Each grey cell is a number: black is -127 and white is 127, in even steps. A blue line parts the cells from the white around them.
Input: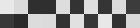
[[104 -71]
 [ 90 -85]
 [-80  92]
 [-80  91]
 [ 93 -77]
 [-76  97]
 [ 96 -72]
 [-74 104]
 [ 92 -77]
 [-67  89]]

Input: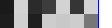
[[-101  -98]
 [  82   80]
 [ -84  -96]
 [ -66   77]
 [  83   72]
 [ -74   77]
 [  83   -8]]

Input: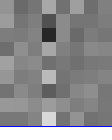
[[ 20  28  -2 -17  33  22 -12  24  -7]
 [-21 -10  -4  15   6  -2  10  23  -7]
 [-10  -1   3  -1  11   2  -1  12   4]
 [ 40 -46 -88  39 -15  58 -34  28  88]
 [-14  11  11   0  -7 -11 -15  14 -12]
 [ 31 -10 -21  -9 -15  -4   7  -1  19]
 [-17 -10  -3   9  -7  -1  14   5 -13]
 [  0  -2  -9   6  -5   4  -8  -7  -9]]

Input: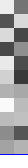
[[109 -44  90 -55 105  81  49 122  59  12  35]
 [-11  89 -56  15 -51 -70  40  59  64 -42  51]]

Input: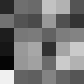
[[ -88  -13  -98 -105 -122  112]
 [ -16  -44   -7   25   23  -28]
 [ -21  -53   -4   39   33  -32]
 [  66   25  -29  -78  -20    3]
 [  50  -47   -2   37   75  -27]
 [ -43  -76    3   74   50  -42]]

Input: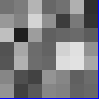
[[-13  24  63 -45 -42   6  20]
 [ -3   3 -97  39  49 -48 -63]
 [ 52  84  29 -19 -18 -61 -38]
 [-24  16 -31 -28 -23  20   6]
 [-14 -67 -25  82  93   6   1]
 [ 48  -6 -21  96  98 -31 -28]
 [-81 -77 -35  17  40 -19 -23]]
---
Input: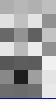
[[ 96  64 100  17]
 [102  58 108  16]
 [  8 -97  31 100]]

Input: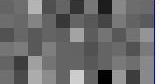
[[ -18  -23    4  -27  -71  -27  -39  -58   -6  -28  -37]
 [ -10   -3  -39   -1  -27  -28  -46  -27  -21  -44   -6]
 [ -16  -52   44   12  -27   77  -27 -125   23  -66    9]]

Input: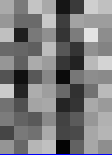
[[  23  -21  -21   73  -65   35   29   29]
 [ -22  -25  -32   61  -40  -75   17    3]
 [ -44 -111  -39    8 -116   -8   13   10]
 [ -13  -47   36   40  -91  -75   41   26]
 [ -58   -6  -14   42  -58  -53   39   53]]

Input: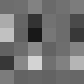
[[ 43 -26 -76 -13 -19 -53]
 [-29 -18  11 -28 -17   3]
 [ -3 -28 -25 -28 -22 -24]]

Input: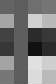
[[  37  -33   81   57]
 [ -72  -33 -110  -85]
 [  -8  -34   91   58]]

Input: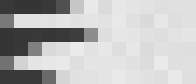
[[ -6  98  98  97 101  97 100  98 104  96  90 103  94  96]
 [-74 -71   0  89  94 106  98 103  94 103  91  97  95  94]
 [-71 -70 -71 -21  86  97  98 100 105 100  97  94 105  95]]
